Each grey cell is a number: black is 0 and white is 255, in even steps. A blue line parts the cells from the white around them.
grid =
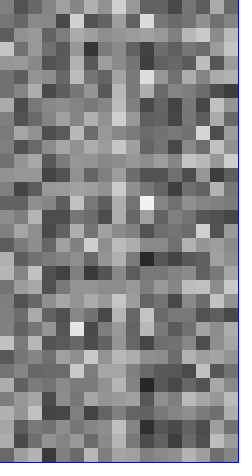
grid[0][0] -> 128
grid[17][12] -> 113
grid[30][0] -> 165
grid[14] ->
[99, 98, 143, 134, 93, 193, 120, 94, 173, 115, 241, 132, 112, 143, 133, 129, 124]
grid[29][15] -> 111
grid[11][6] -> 148
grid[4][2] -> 136
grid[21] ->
[126, 82, 103, 143, 165, 147, 171, 153, 197, 156, 100, 115, 72, 137, 109, 194, 145]
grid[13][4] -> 155
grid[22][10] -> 195
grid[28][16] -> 187
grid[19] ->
[181, 132, 194, 81, 66, 127, 57, 84, 136, 92, 121, 119, 130, 139, 97, 121, 166]
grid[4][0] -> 150
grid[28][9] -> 161
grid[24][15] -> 142
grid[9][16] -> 156
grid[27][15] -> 167
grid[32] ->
[105, 158, 179, 58, 128, 106, 183, 126, 164, 160, 128, 137, 143, 179, 158, 111, 132]
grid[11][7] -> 136
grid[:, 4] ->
[160, 73, 125, 89, 91, 104, 94, 141, 161, 90, 166, 123, 83, 155, 93, 77, 98, 160, 130, 66, 121, 165, 80, 85, 90, 160, 107, 138, 140, 70, 141, 132, 128]
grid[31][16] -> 155
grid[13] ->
[127, 69, 92, 152, 155, 161, 158, 145, 204, 143, 118, 100, 63, 111, 99, 179, 119]
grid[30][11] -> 86
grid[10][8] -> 198
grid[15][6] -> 109
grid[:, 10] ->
[97, 219, 161, 66, 63, 221, 174, 73, 96, 107, 101, 140, 83, 118, 241, 160, 82, 137, 41, 121, 125, 100, 195, 184, 70, 143, 105, 39, 87, 98, 48, 76, 128]
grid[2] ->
[93, 145, 152, 99, 125, 171, 159, 142, 149, 155, 161, 152, 128, 183, 200, 139, 185]
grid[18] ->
[176, 94, 114, 123, 130, 142, 105, 148, 176, 122, 41, 86, 68, 89, 96, 160, 144]
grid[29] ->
[176, 149, 193, 68, 70, 127, 67, 100, 128, 100, 98, 121, 133, 142, 123, 111, 174]
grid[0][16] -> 105
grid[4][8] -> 138
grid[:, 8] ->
[207, 159, 149, 139, 138, 163, 183, 187, 207, 135, 198, 141, 157, 204, 173, 173, 139, 187, 176, 136, 140, 197, 181, 152, 149, 183, 165, 181, 154, 128, 191, 181, 164]
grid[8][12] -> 70
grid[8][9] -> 152
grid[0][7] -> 146
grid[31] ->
[172, 74, 111, 146, 132, 152, 107, 138, 181, 121, 76, 97, 63, 106, 80, 189, 155]
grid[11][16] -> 205

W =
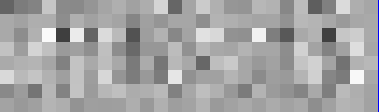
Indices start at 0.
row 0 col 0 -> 100
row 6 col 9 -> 172
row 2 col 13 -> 164
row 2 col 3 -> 250
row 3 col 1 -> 157
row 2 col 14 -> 225
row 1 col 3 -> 173
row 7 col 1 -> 153
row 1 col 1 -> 162
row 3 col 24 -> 162
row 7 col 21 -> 168
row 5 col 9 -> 124
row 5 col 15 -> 161
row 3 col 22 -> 163
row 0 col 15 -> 176
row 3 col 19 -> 166
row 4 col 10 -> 171
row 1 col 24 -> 154
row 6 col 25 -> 174
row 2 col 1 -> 141
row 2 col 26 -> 170
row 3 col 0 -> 194
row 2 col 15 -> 216
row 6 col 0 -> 137
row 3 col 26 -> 167
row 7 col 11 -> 176
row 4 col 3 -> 166
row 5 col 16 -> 180
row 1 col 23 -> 167
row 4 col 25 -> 178
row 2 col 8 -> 186
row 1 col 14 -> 142
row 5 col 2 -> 196
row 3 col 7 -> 191
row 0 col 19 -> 178
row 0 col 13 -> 165
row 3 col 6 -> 143
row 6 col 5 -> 195
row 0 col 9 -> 161

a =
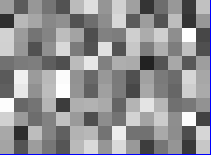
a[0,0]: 158
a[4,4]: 79
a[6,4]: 254
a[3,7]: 225
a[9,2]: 189
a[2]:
[210, 155, 116, 132, 189, 163, 78, 129, 125, 207, 172, 207, 142, 254, 71]
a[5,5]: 146
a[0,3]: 116
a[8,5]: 154
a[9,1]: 45
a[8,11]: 204
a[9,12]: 141
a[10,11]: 118
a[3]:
[209, 151, 81, 144, 217, 123, 82, 225, 83, 199, 126, 175, 125, 192, 79]
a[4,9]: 171
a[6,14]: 170
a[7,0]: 253
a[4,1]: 123
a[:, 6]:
[223, 110, 78, 82, 231, 105, 96, 178, 78, 184, 218]
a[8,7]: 141
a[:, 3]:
[116, 136, 132, 144, 94, 185, 189, 181, 130, 131, 119]
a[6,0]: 95
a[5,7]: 152
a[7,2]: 116
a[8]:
[209, 154, 109, 130, 193, 154, 78, 141, 115, 211, 163, 204, 142, 252, 66]
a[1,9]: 91
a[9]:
[168, 45, 189, 131, 96, 179, 184, 115, 237, 114, 113, 169, 141, 77, 214]
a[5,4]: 251
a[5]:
[90, 240, 155, 185, 251, 146, 105, 152, 122, 80, 161, 122, 108, 214, 167]

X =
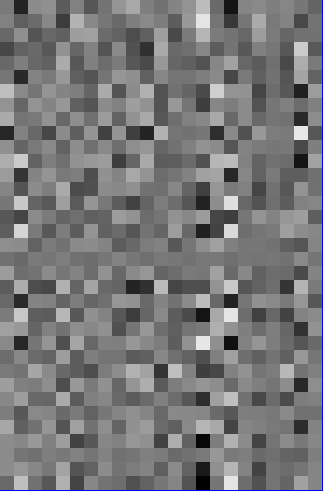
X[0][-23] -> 122
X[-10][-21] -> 107
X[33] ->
[140, 150, 135, 120, 163, 84, 98, 140, 115, 124, 131, 95, 139, 98, 25, 144, 181, 131, 67, 115, 108, 117, 133]
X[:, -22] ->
[35, 95, 143, 98, 126, 41, 137, 102, 116, 130, 101, 202, 53, 84, 200, 69, 213, 140, 105, 110, 172, 42, 199, 153, 38, 136, 115, 128, 157, 88, 96, 135, 117, 150, 191]
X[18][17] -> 118
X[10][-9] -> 146
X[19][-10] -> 122
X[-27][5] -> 142
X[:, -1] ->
[100, 115, 114, 89, 122, 98, 157, 128, 141, 87, 127, 162, 112, 113, 134, 94, 135, 133, 117, 132, 122, 88, 139, 146, 106, 118, 128, 142, 129, 113, 131, 135, 127, 133, 133]
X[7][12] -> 152
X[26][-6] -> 146
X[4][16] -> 162
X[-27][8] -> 98
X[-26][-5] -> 152
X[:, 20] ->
[134, 132, 102, 88, 72, 85, 88, 128, 113, 122, 120, 108, 94, 88, 93, 151, 159, 95, 114, 107, 52, 121, 67, 102, 106, 96, 184, 141, 75, 137, 116, 139, 100, 108, 101]
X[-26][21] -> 232
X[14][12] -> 109
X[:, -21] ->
[140, 107, 84, 105, 104, 131, 117, 147, 121, 104, 121, 98, 132, 140, 100, 139, 122, 98, 122, 115, 77, 132, 94, 101, 117, 107, 166, 124, 104, 137, 114, 152, 112, 135, 113]
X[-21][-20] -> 89
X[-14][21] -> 150
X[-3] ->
[139, 117, 112, 126, 120, 129, 117, 130, 113, 117, 128, 123, 106, 113, 121, 151, 121, 126, 106, 111, 100, 97, 127]
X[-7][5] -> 92
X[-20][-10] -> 136
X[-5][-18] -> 160
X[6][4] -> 132
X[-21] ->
[119, 200, 100, 89, 159, 90, 149, 120, 93, 66, 100, 125, 109, 86, 34, 141, 223, 103, 83, 111, 93, 129, 134]
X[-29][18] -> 69
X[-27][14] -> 136
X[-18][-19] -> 114
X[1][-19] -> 61
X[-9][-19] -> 104
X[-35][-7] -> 20
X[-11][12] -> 93

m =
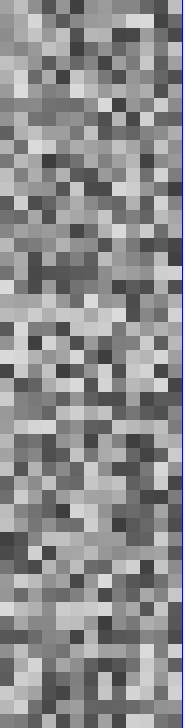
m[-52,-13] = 162
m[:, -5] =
[133, 172, 69, 102, 158, 78, 177, 66, 181, 113, 192, 159, 127, 214, 102, 111, 218, 161, 153, 165, 68, 154, 219, 120, 126, 130, 79, 130, 77, 95, 197, 129, 182, 76, 194, 173, 101, 61, 156, 140, 187, 118, 124, 143, 140, 88, 162, 85, 64, 106, 100, 72]
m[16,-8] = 70
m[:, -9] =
[149, 90, 192, 180, 147, 65, 133, 112, 139, 158, 139, 91, 177, 86, 139, 177, 143, 177, 100, 86, 79, 151, 200, 73, 167, 164, 62, 199, 95, 187, 123, 147, 90, 138, 109, 156, 62, 112, 193, 165, 136, 162, 104, 204, 190, 137, 115, 165, 108, 69, 149, 77]
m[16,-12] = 161
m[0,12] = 190
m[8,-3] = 209
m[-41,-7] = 171
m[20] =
[218, 121, 75, 153, 79, 114, 125, 139, 68, 92, 77, 175, 79]
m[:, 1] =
[190, 168, 170, 134, 177, 211, 220, 136, 183, 176, 112, 185, 128, 162, 207, 106, 161, 117, 171, 169, 121, 162, 180, 216, 205, 214, 201, 82, 130, 131, 194, 104, 120, 85, 170, 204, 132, 156, 82, 88, 89, 205, 107, 188, 166, 86, 190, 172, 206, 179, 208, 123]
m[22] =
[186, 180, 204, 176, 200, 198, 168, 200, 219, 79, 135, 107, 210]
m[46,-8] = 168
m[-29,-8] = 194
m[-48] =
[192, 177, 149, 91, 147, 103, 132, 68, 158, 123, 199, 94, 160]
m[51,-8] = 144
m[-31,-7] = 219
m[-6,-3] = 219
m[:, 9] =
[134, 215, 71, 135, 123, 150, 155, 150, 72, 100, 165, 182, 198, 205, 177, 127, 154, 121, 135, 157, 92, 76, 79, 184, 128, 191, 199, 185, 160, 118, 185, 63, 102, 77, 96, 115, 107, 89, 93, 148, 208, 87, 97, 168, 120, 91, 137, 112, 157, 212, 106, 208]
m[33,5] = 100
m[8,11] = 103
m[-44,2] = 115
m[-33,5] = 91
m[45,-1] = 76
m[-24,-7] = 95
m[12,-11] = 174
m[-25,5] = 217
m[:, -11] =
[143, 214, 195, 153, 149, 106, 157, 137, 115, 192, 219, 165, 174, 149, 77, 167, 148, 124, 76, 72, 75, 165, 204, 125, 63, 178, 135, 99, 121, 124, 213, 114, 134, 179, 140, 159, 114, 118, 134, 208, 74, 187, 157, 176, 135, 107, 134, 212, 196, 163, 112, 92]
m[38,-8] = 176
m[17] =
[184, 117, 124, 141, 177, 145, 140, 82, 161, 121, 74, 90, 70]
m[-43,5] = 120
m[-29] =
[90, 216, 125, 127, 73, 194, 199, 205, 120, 184, 153, 177, 161]
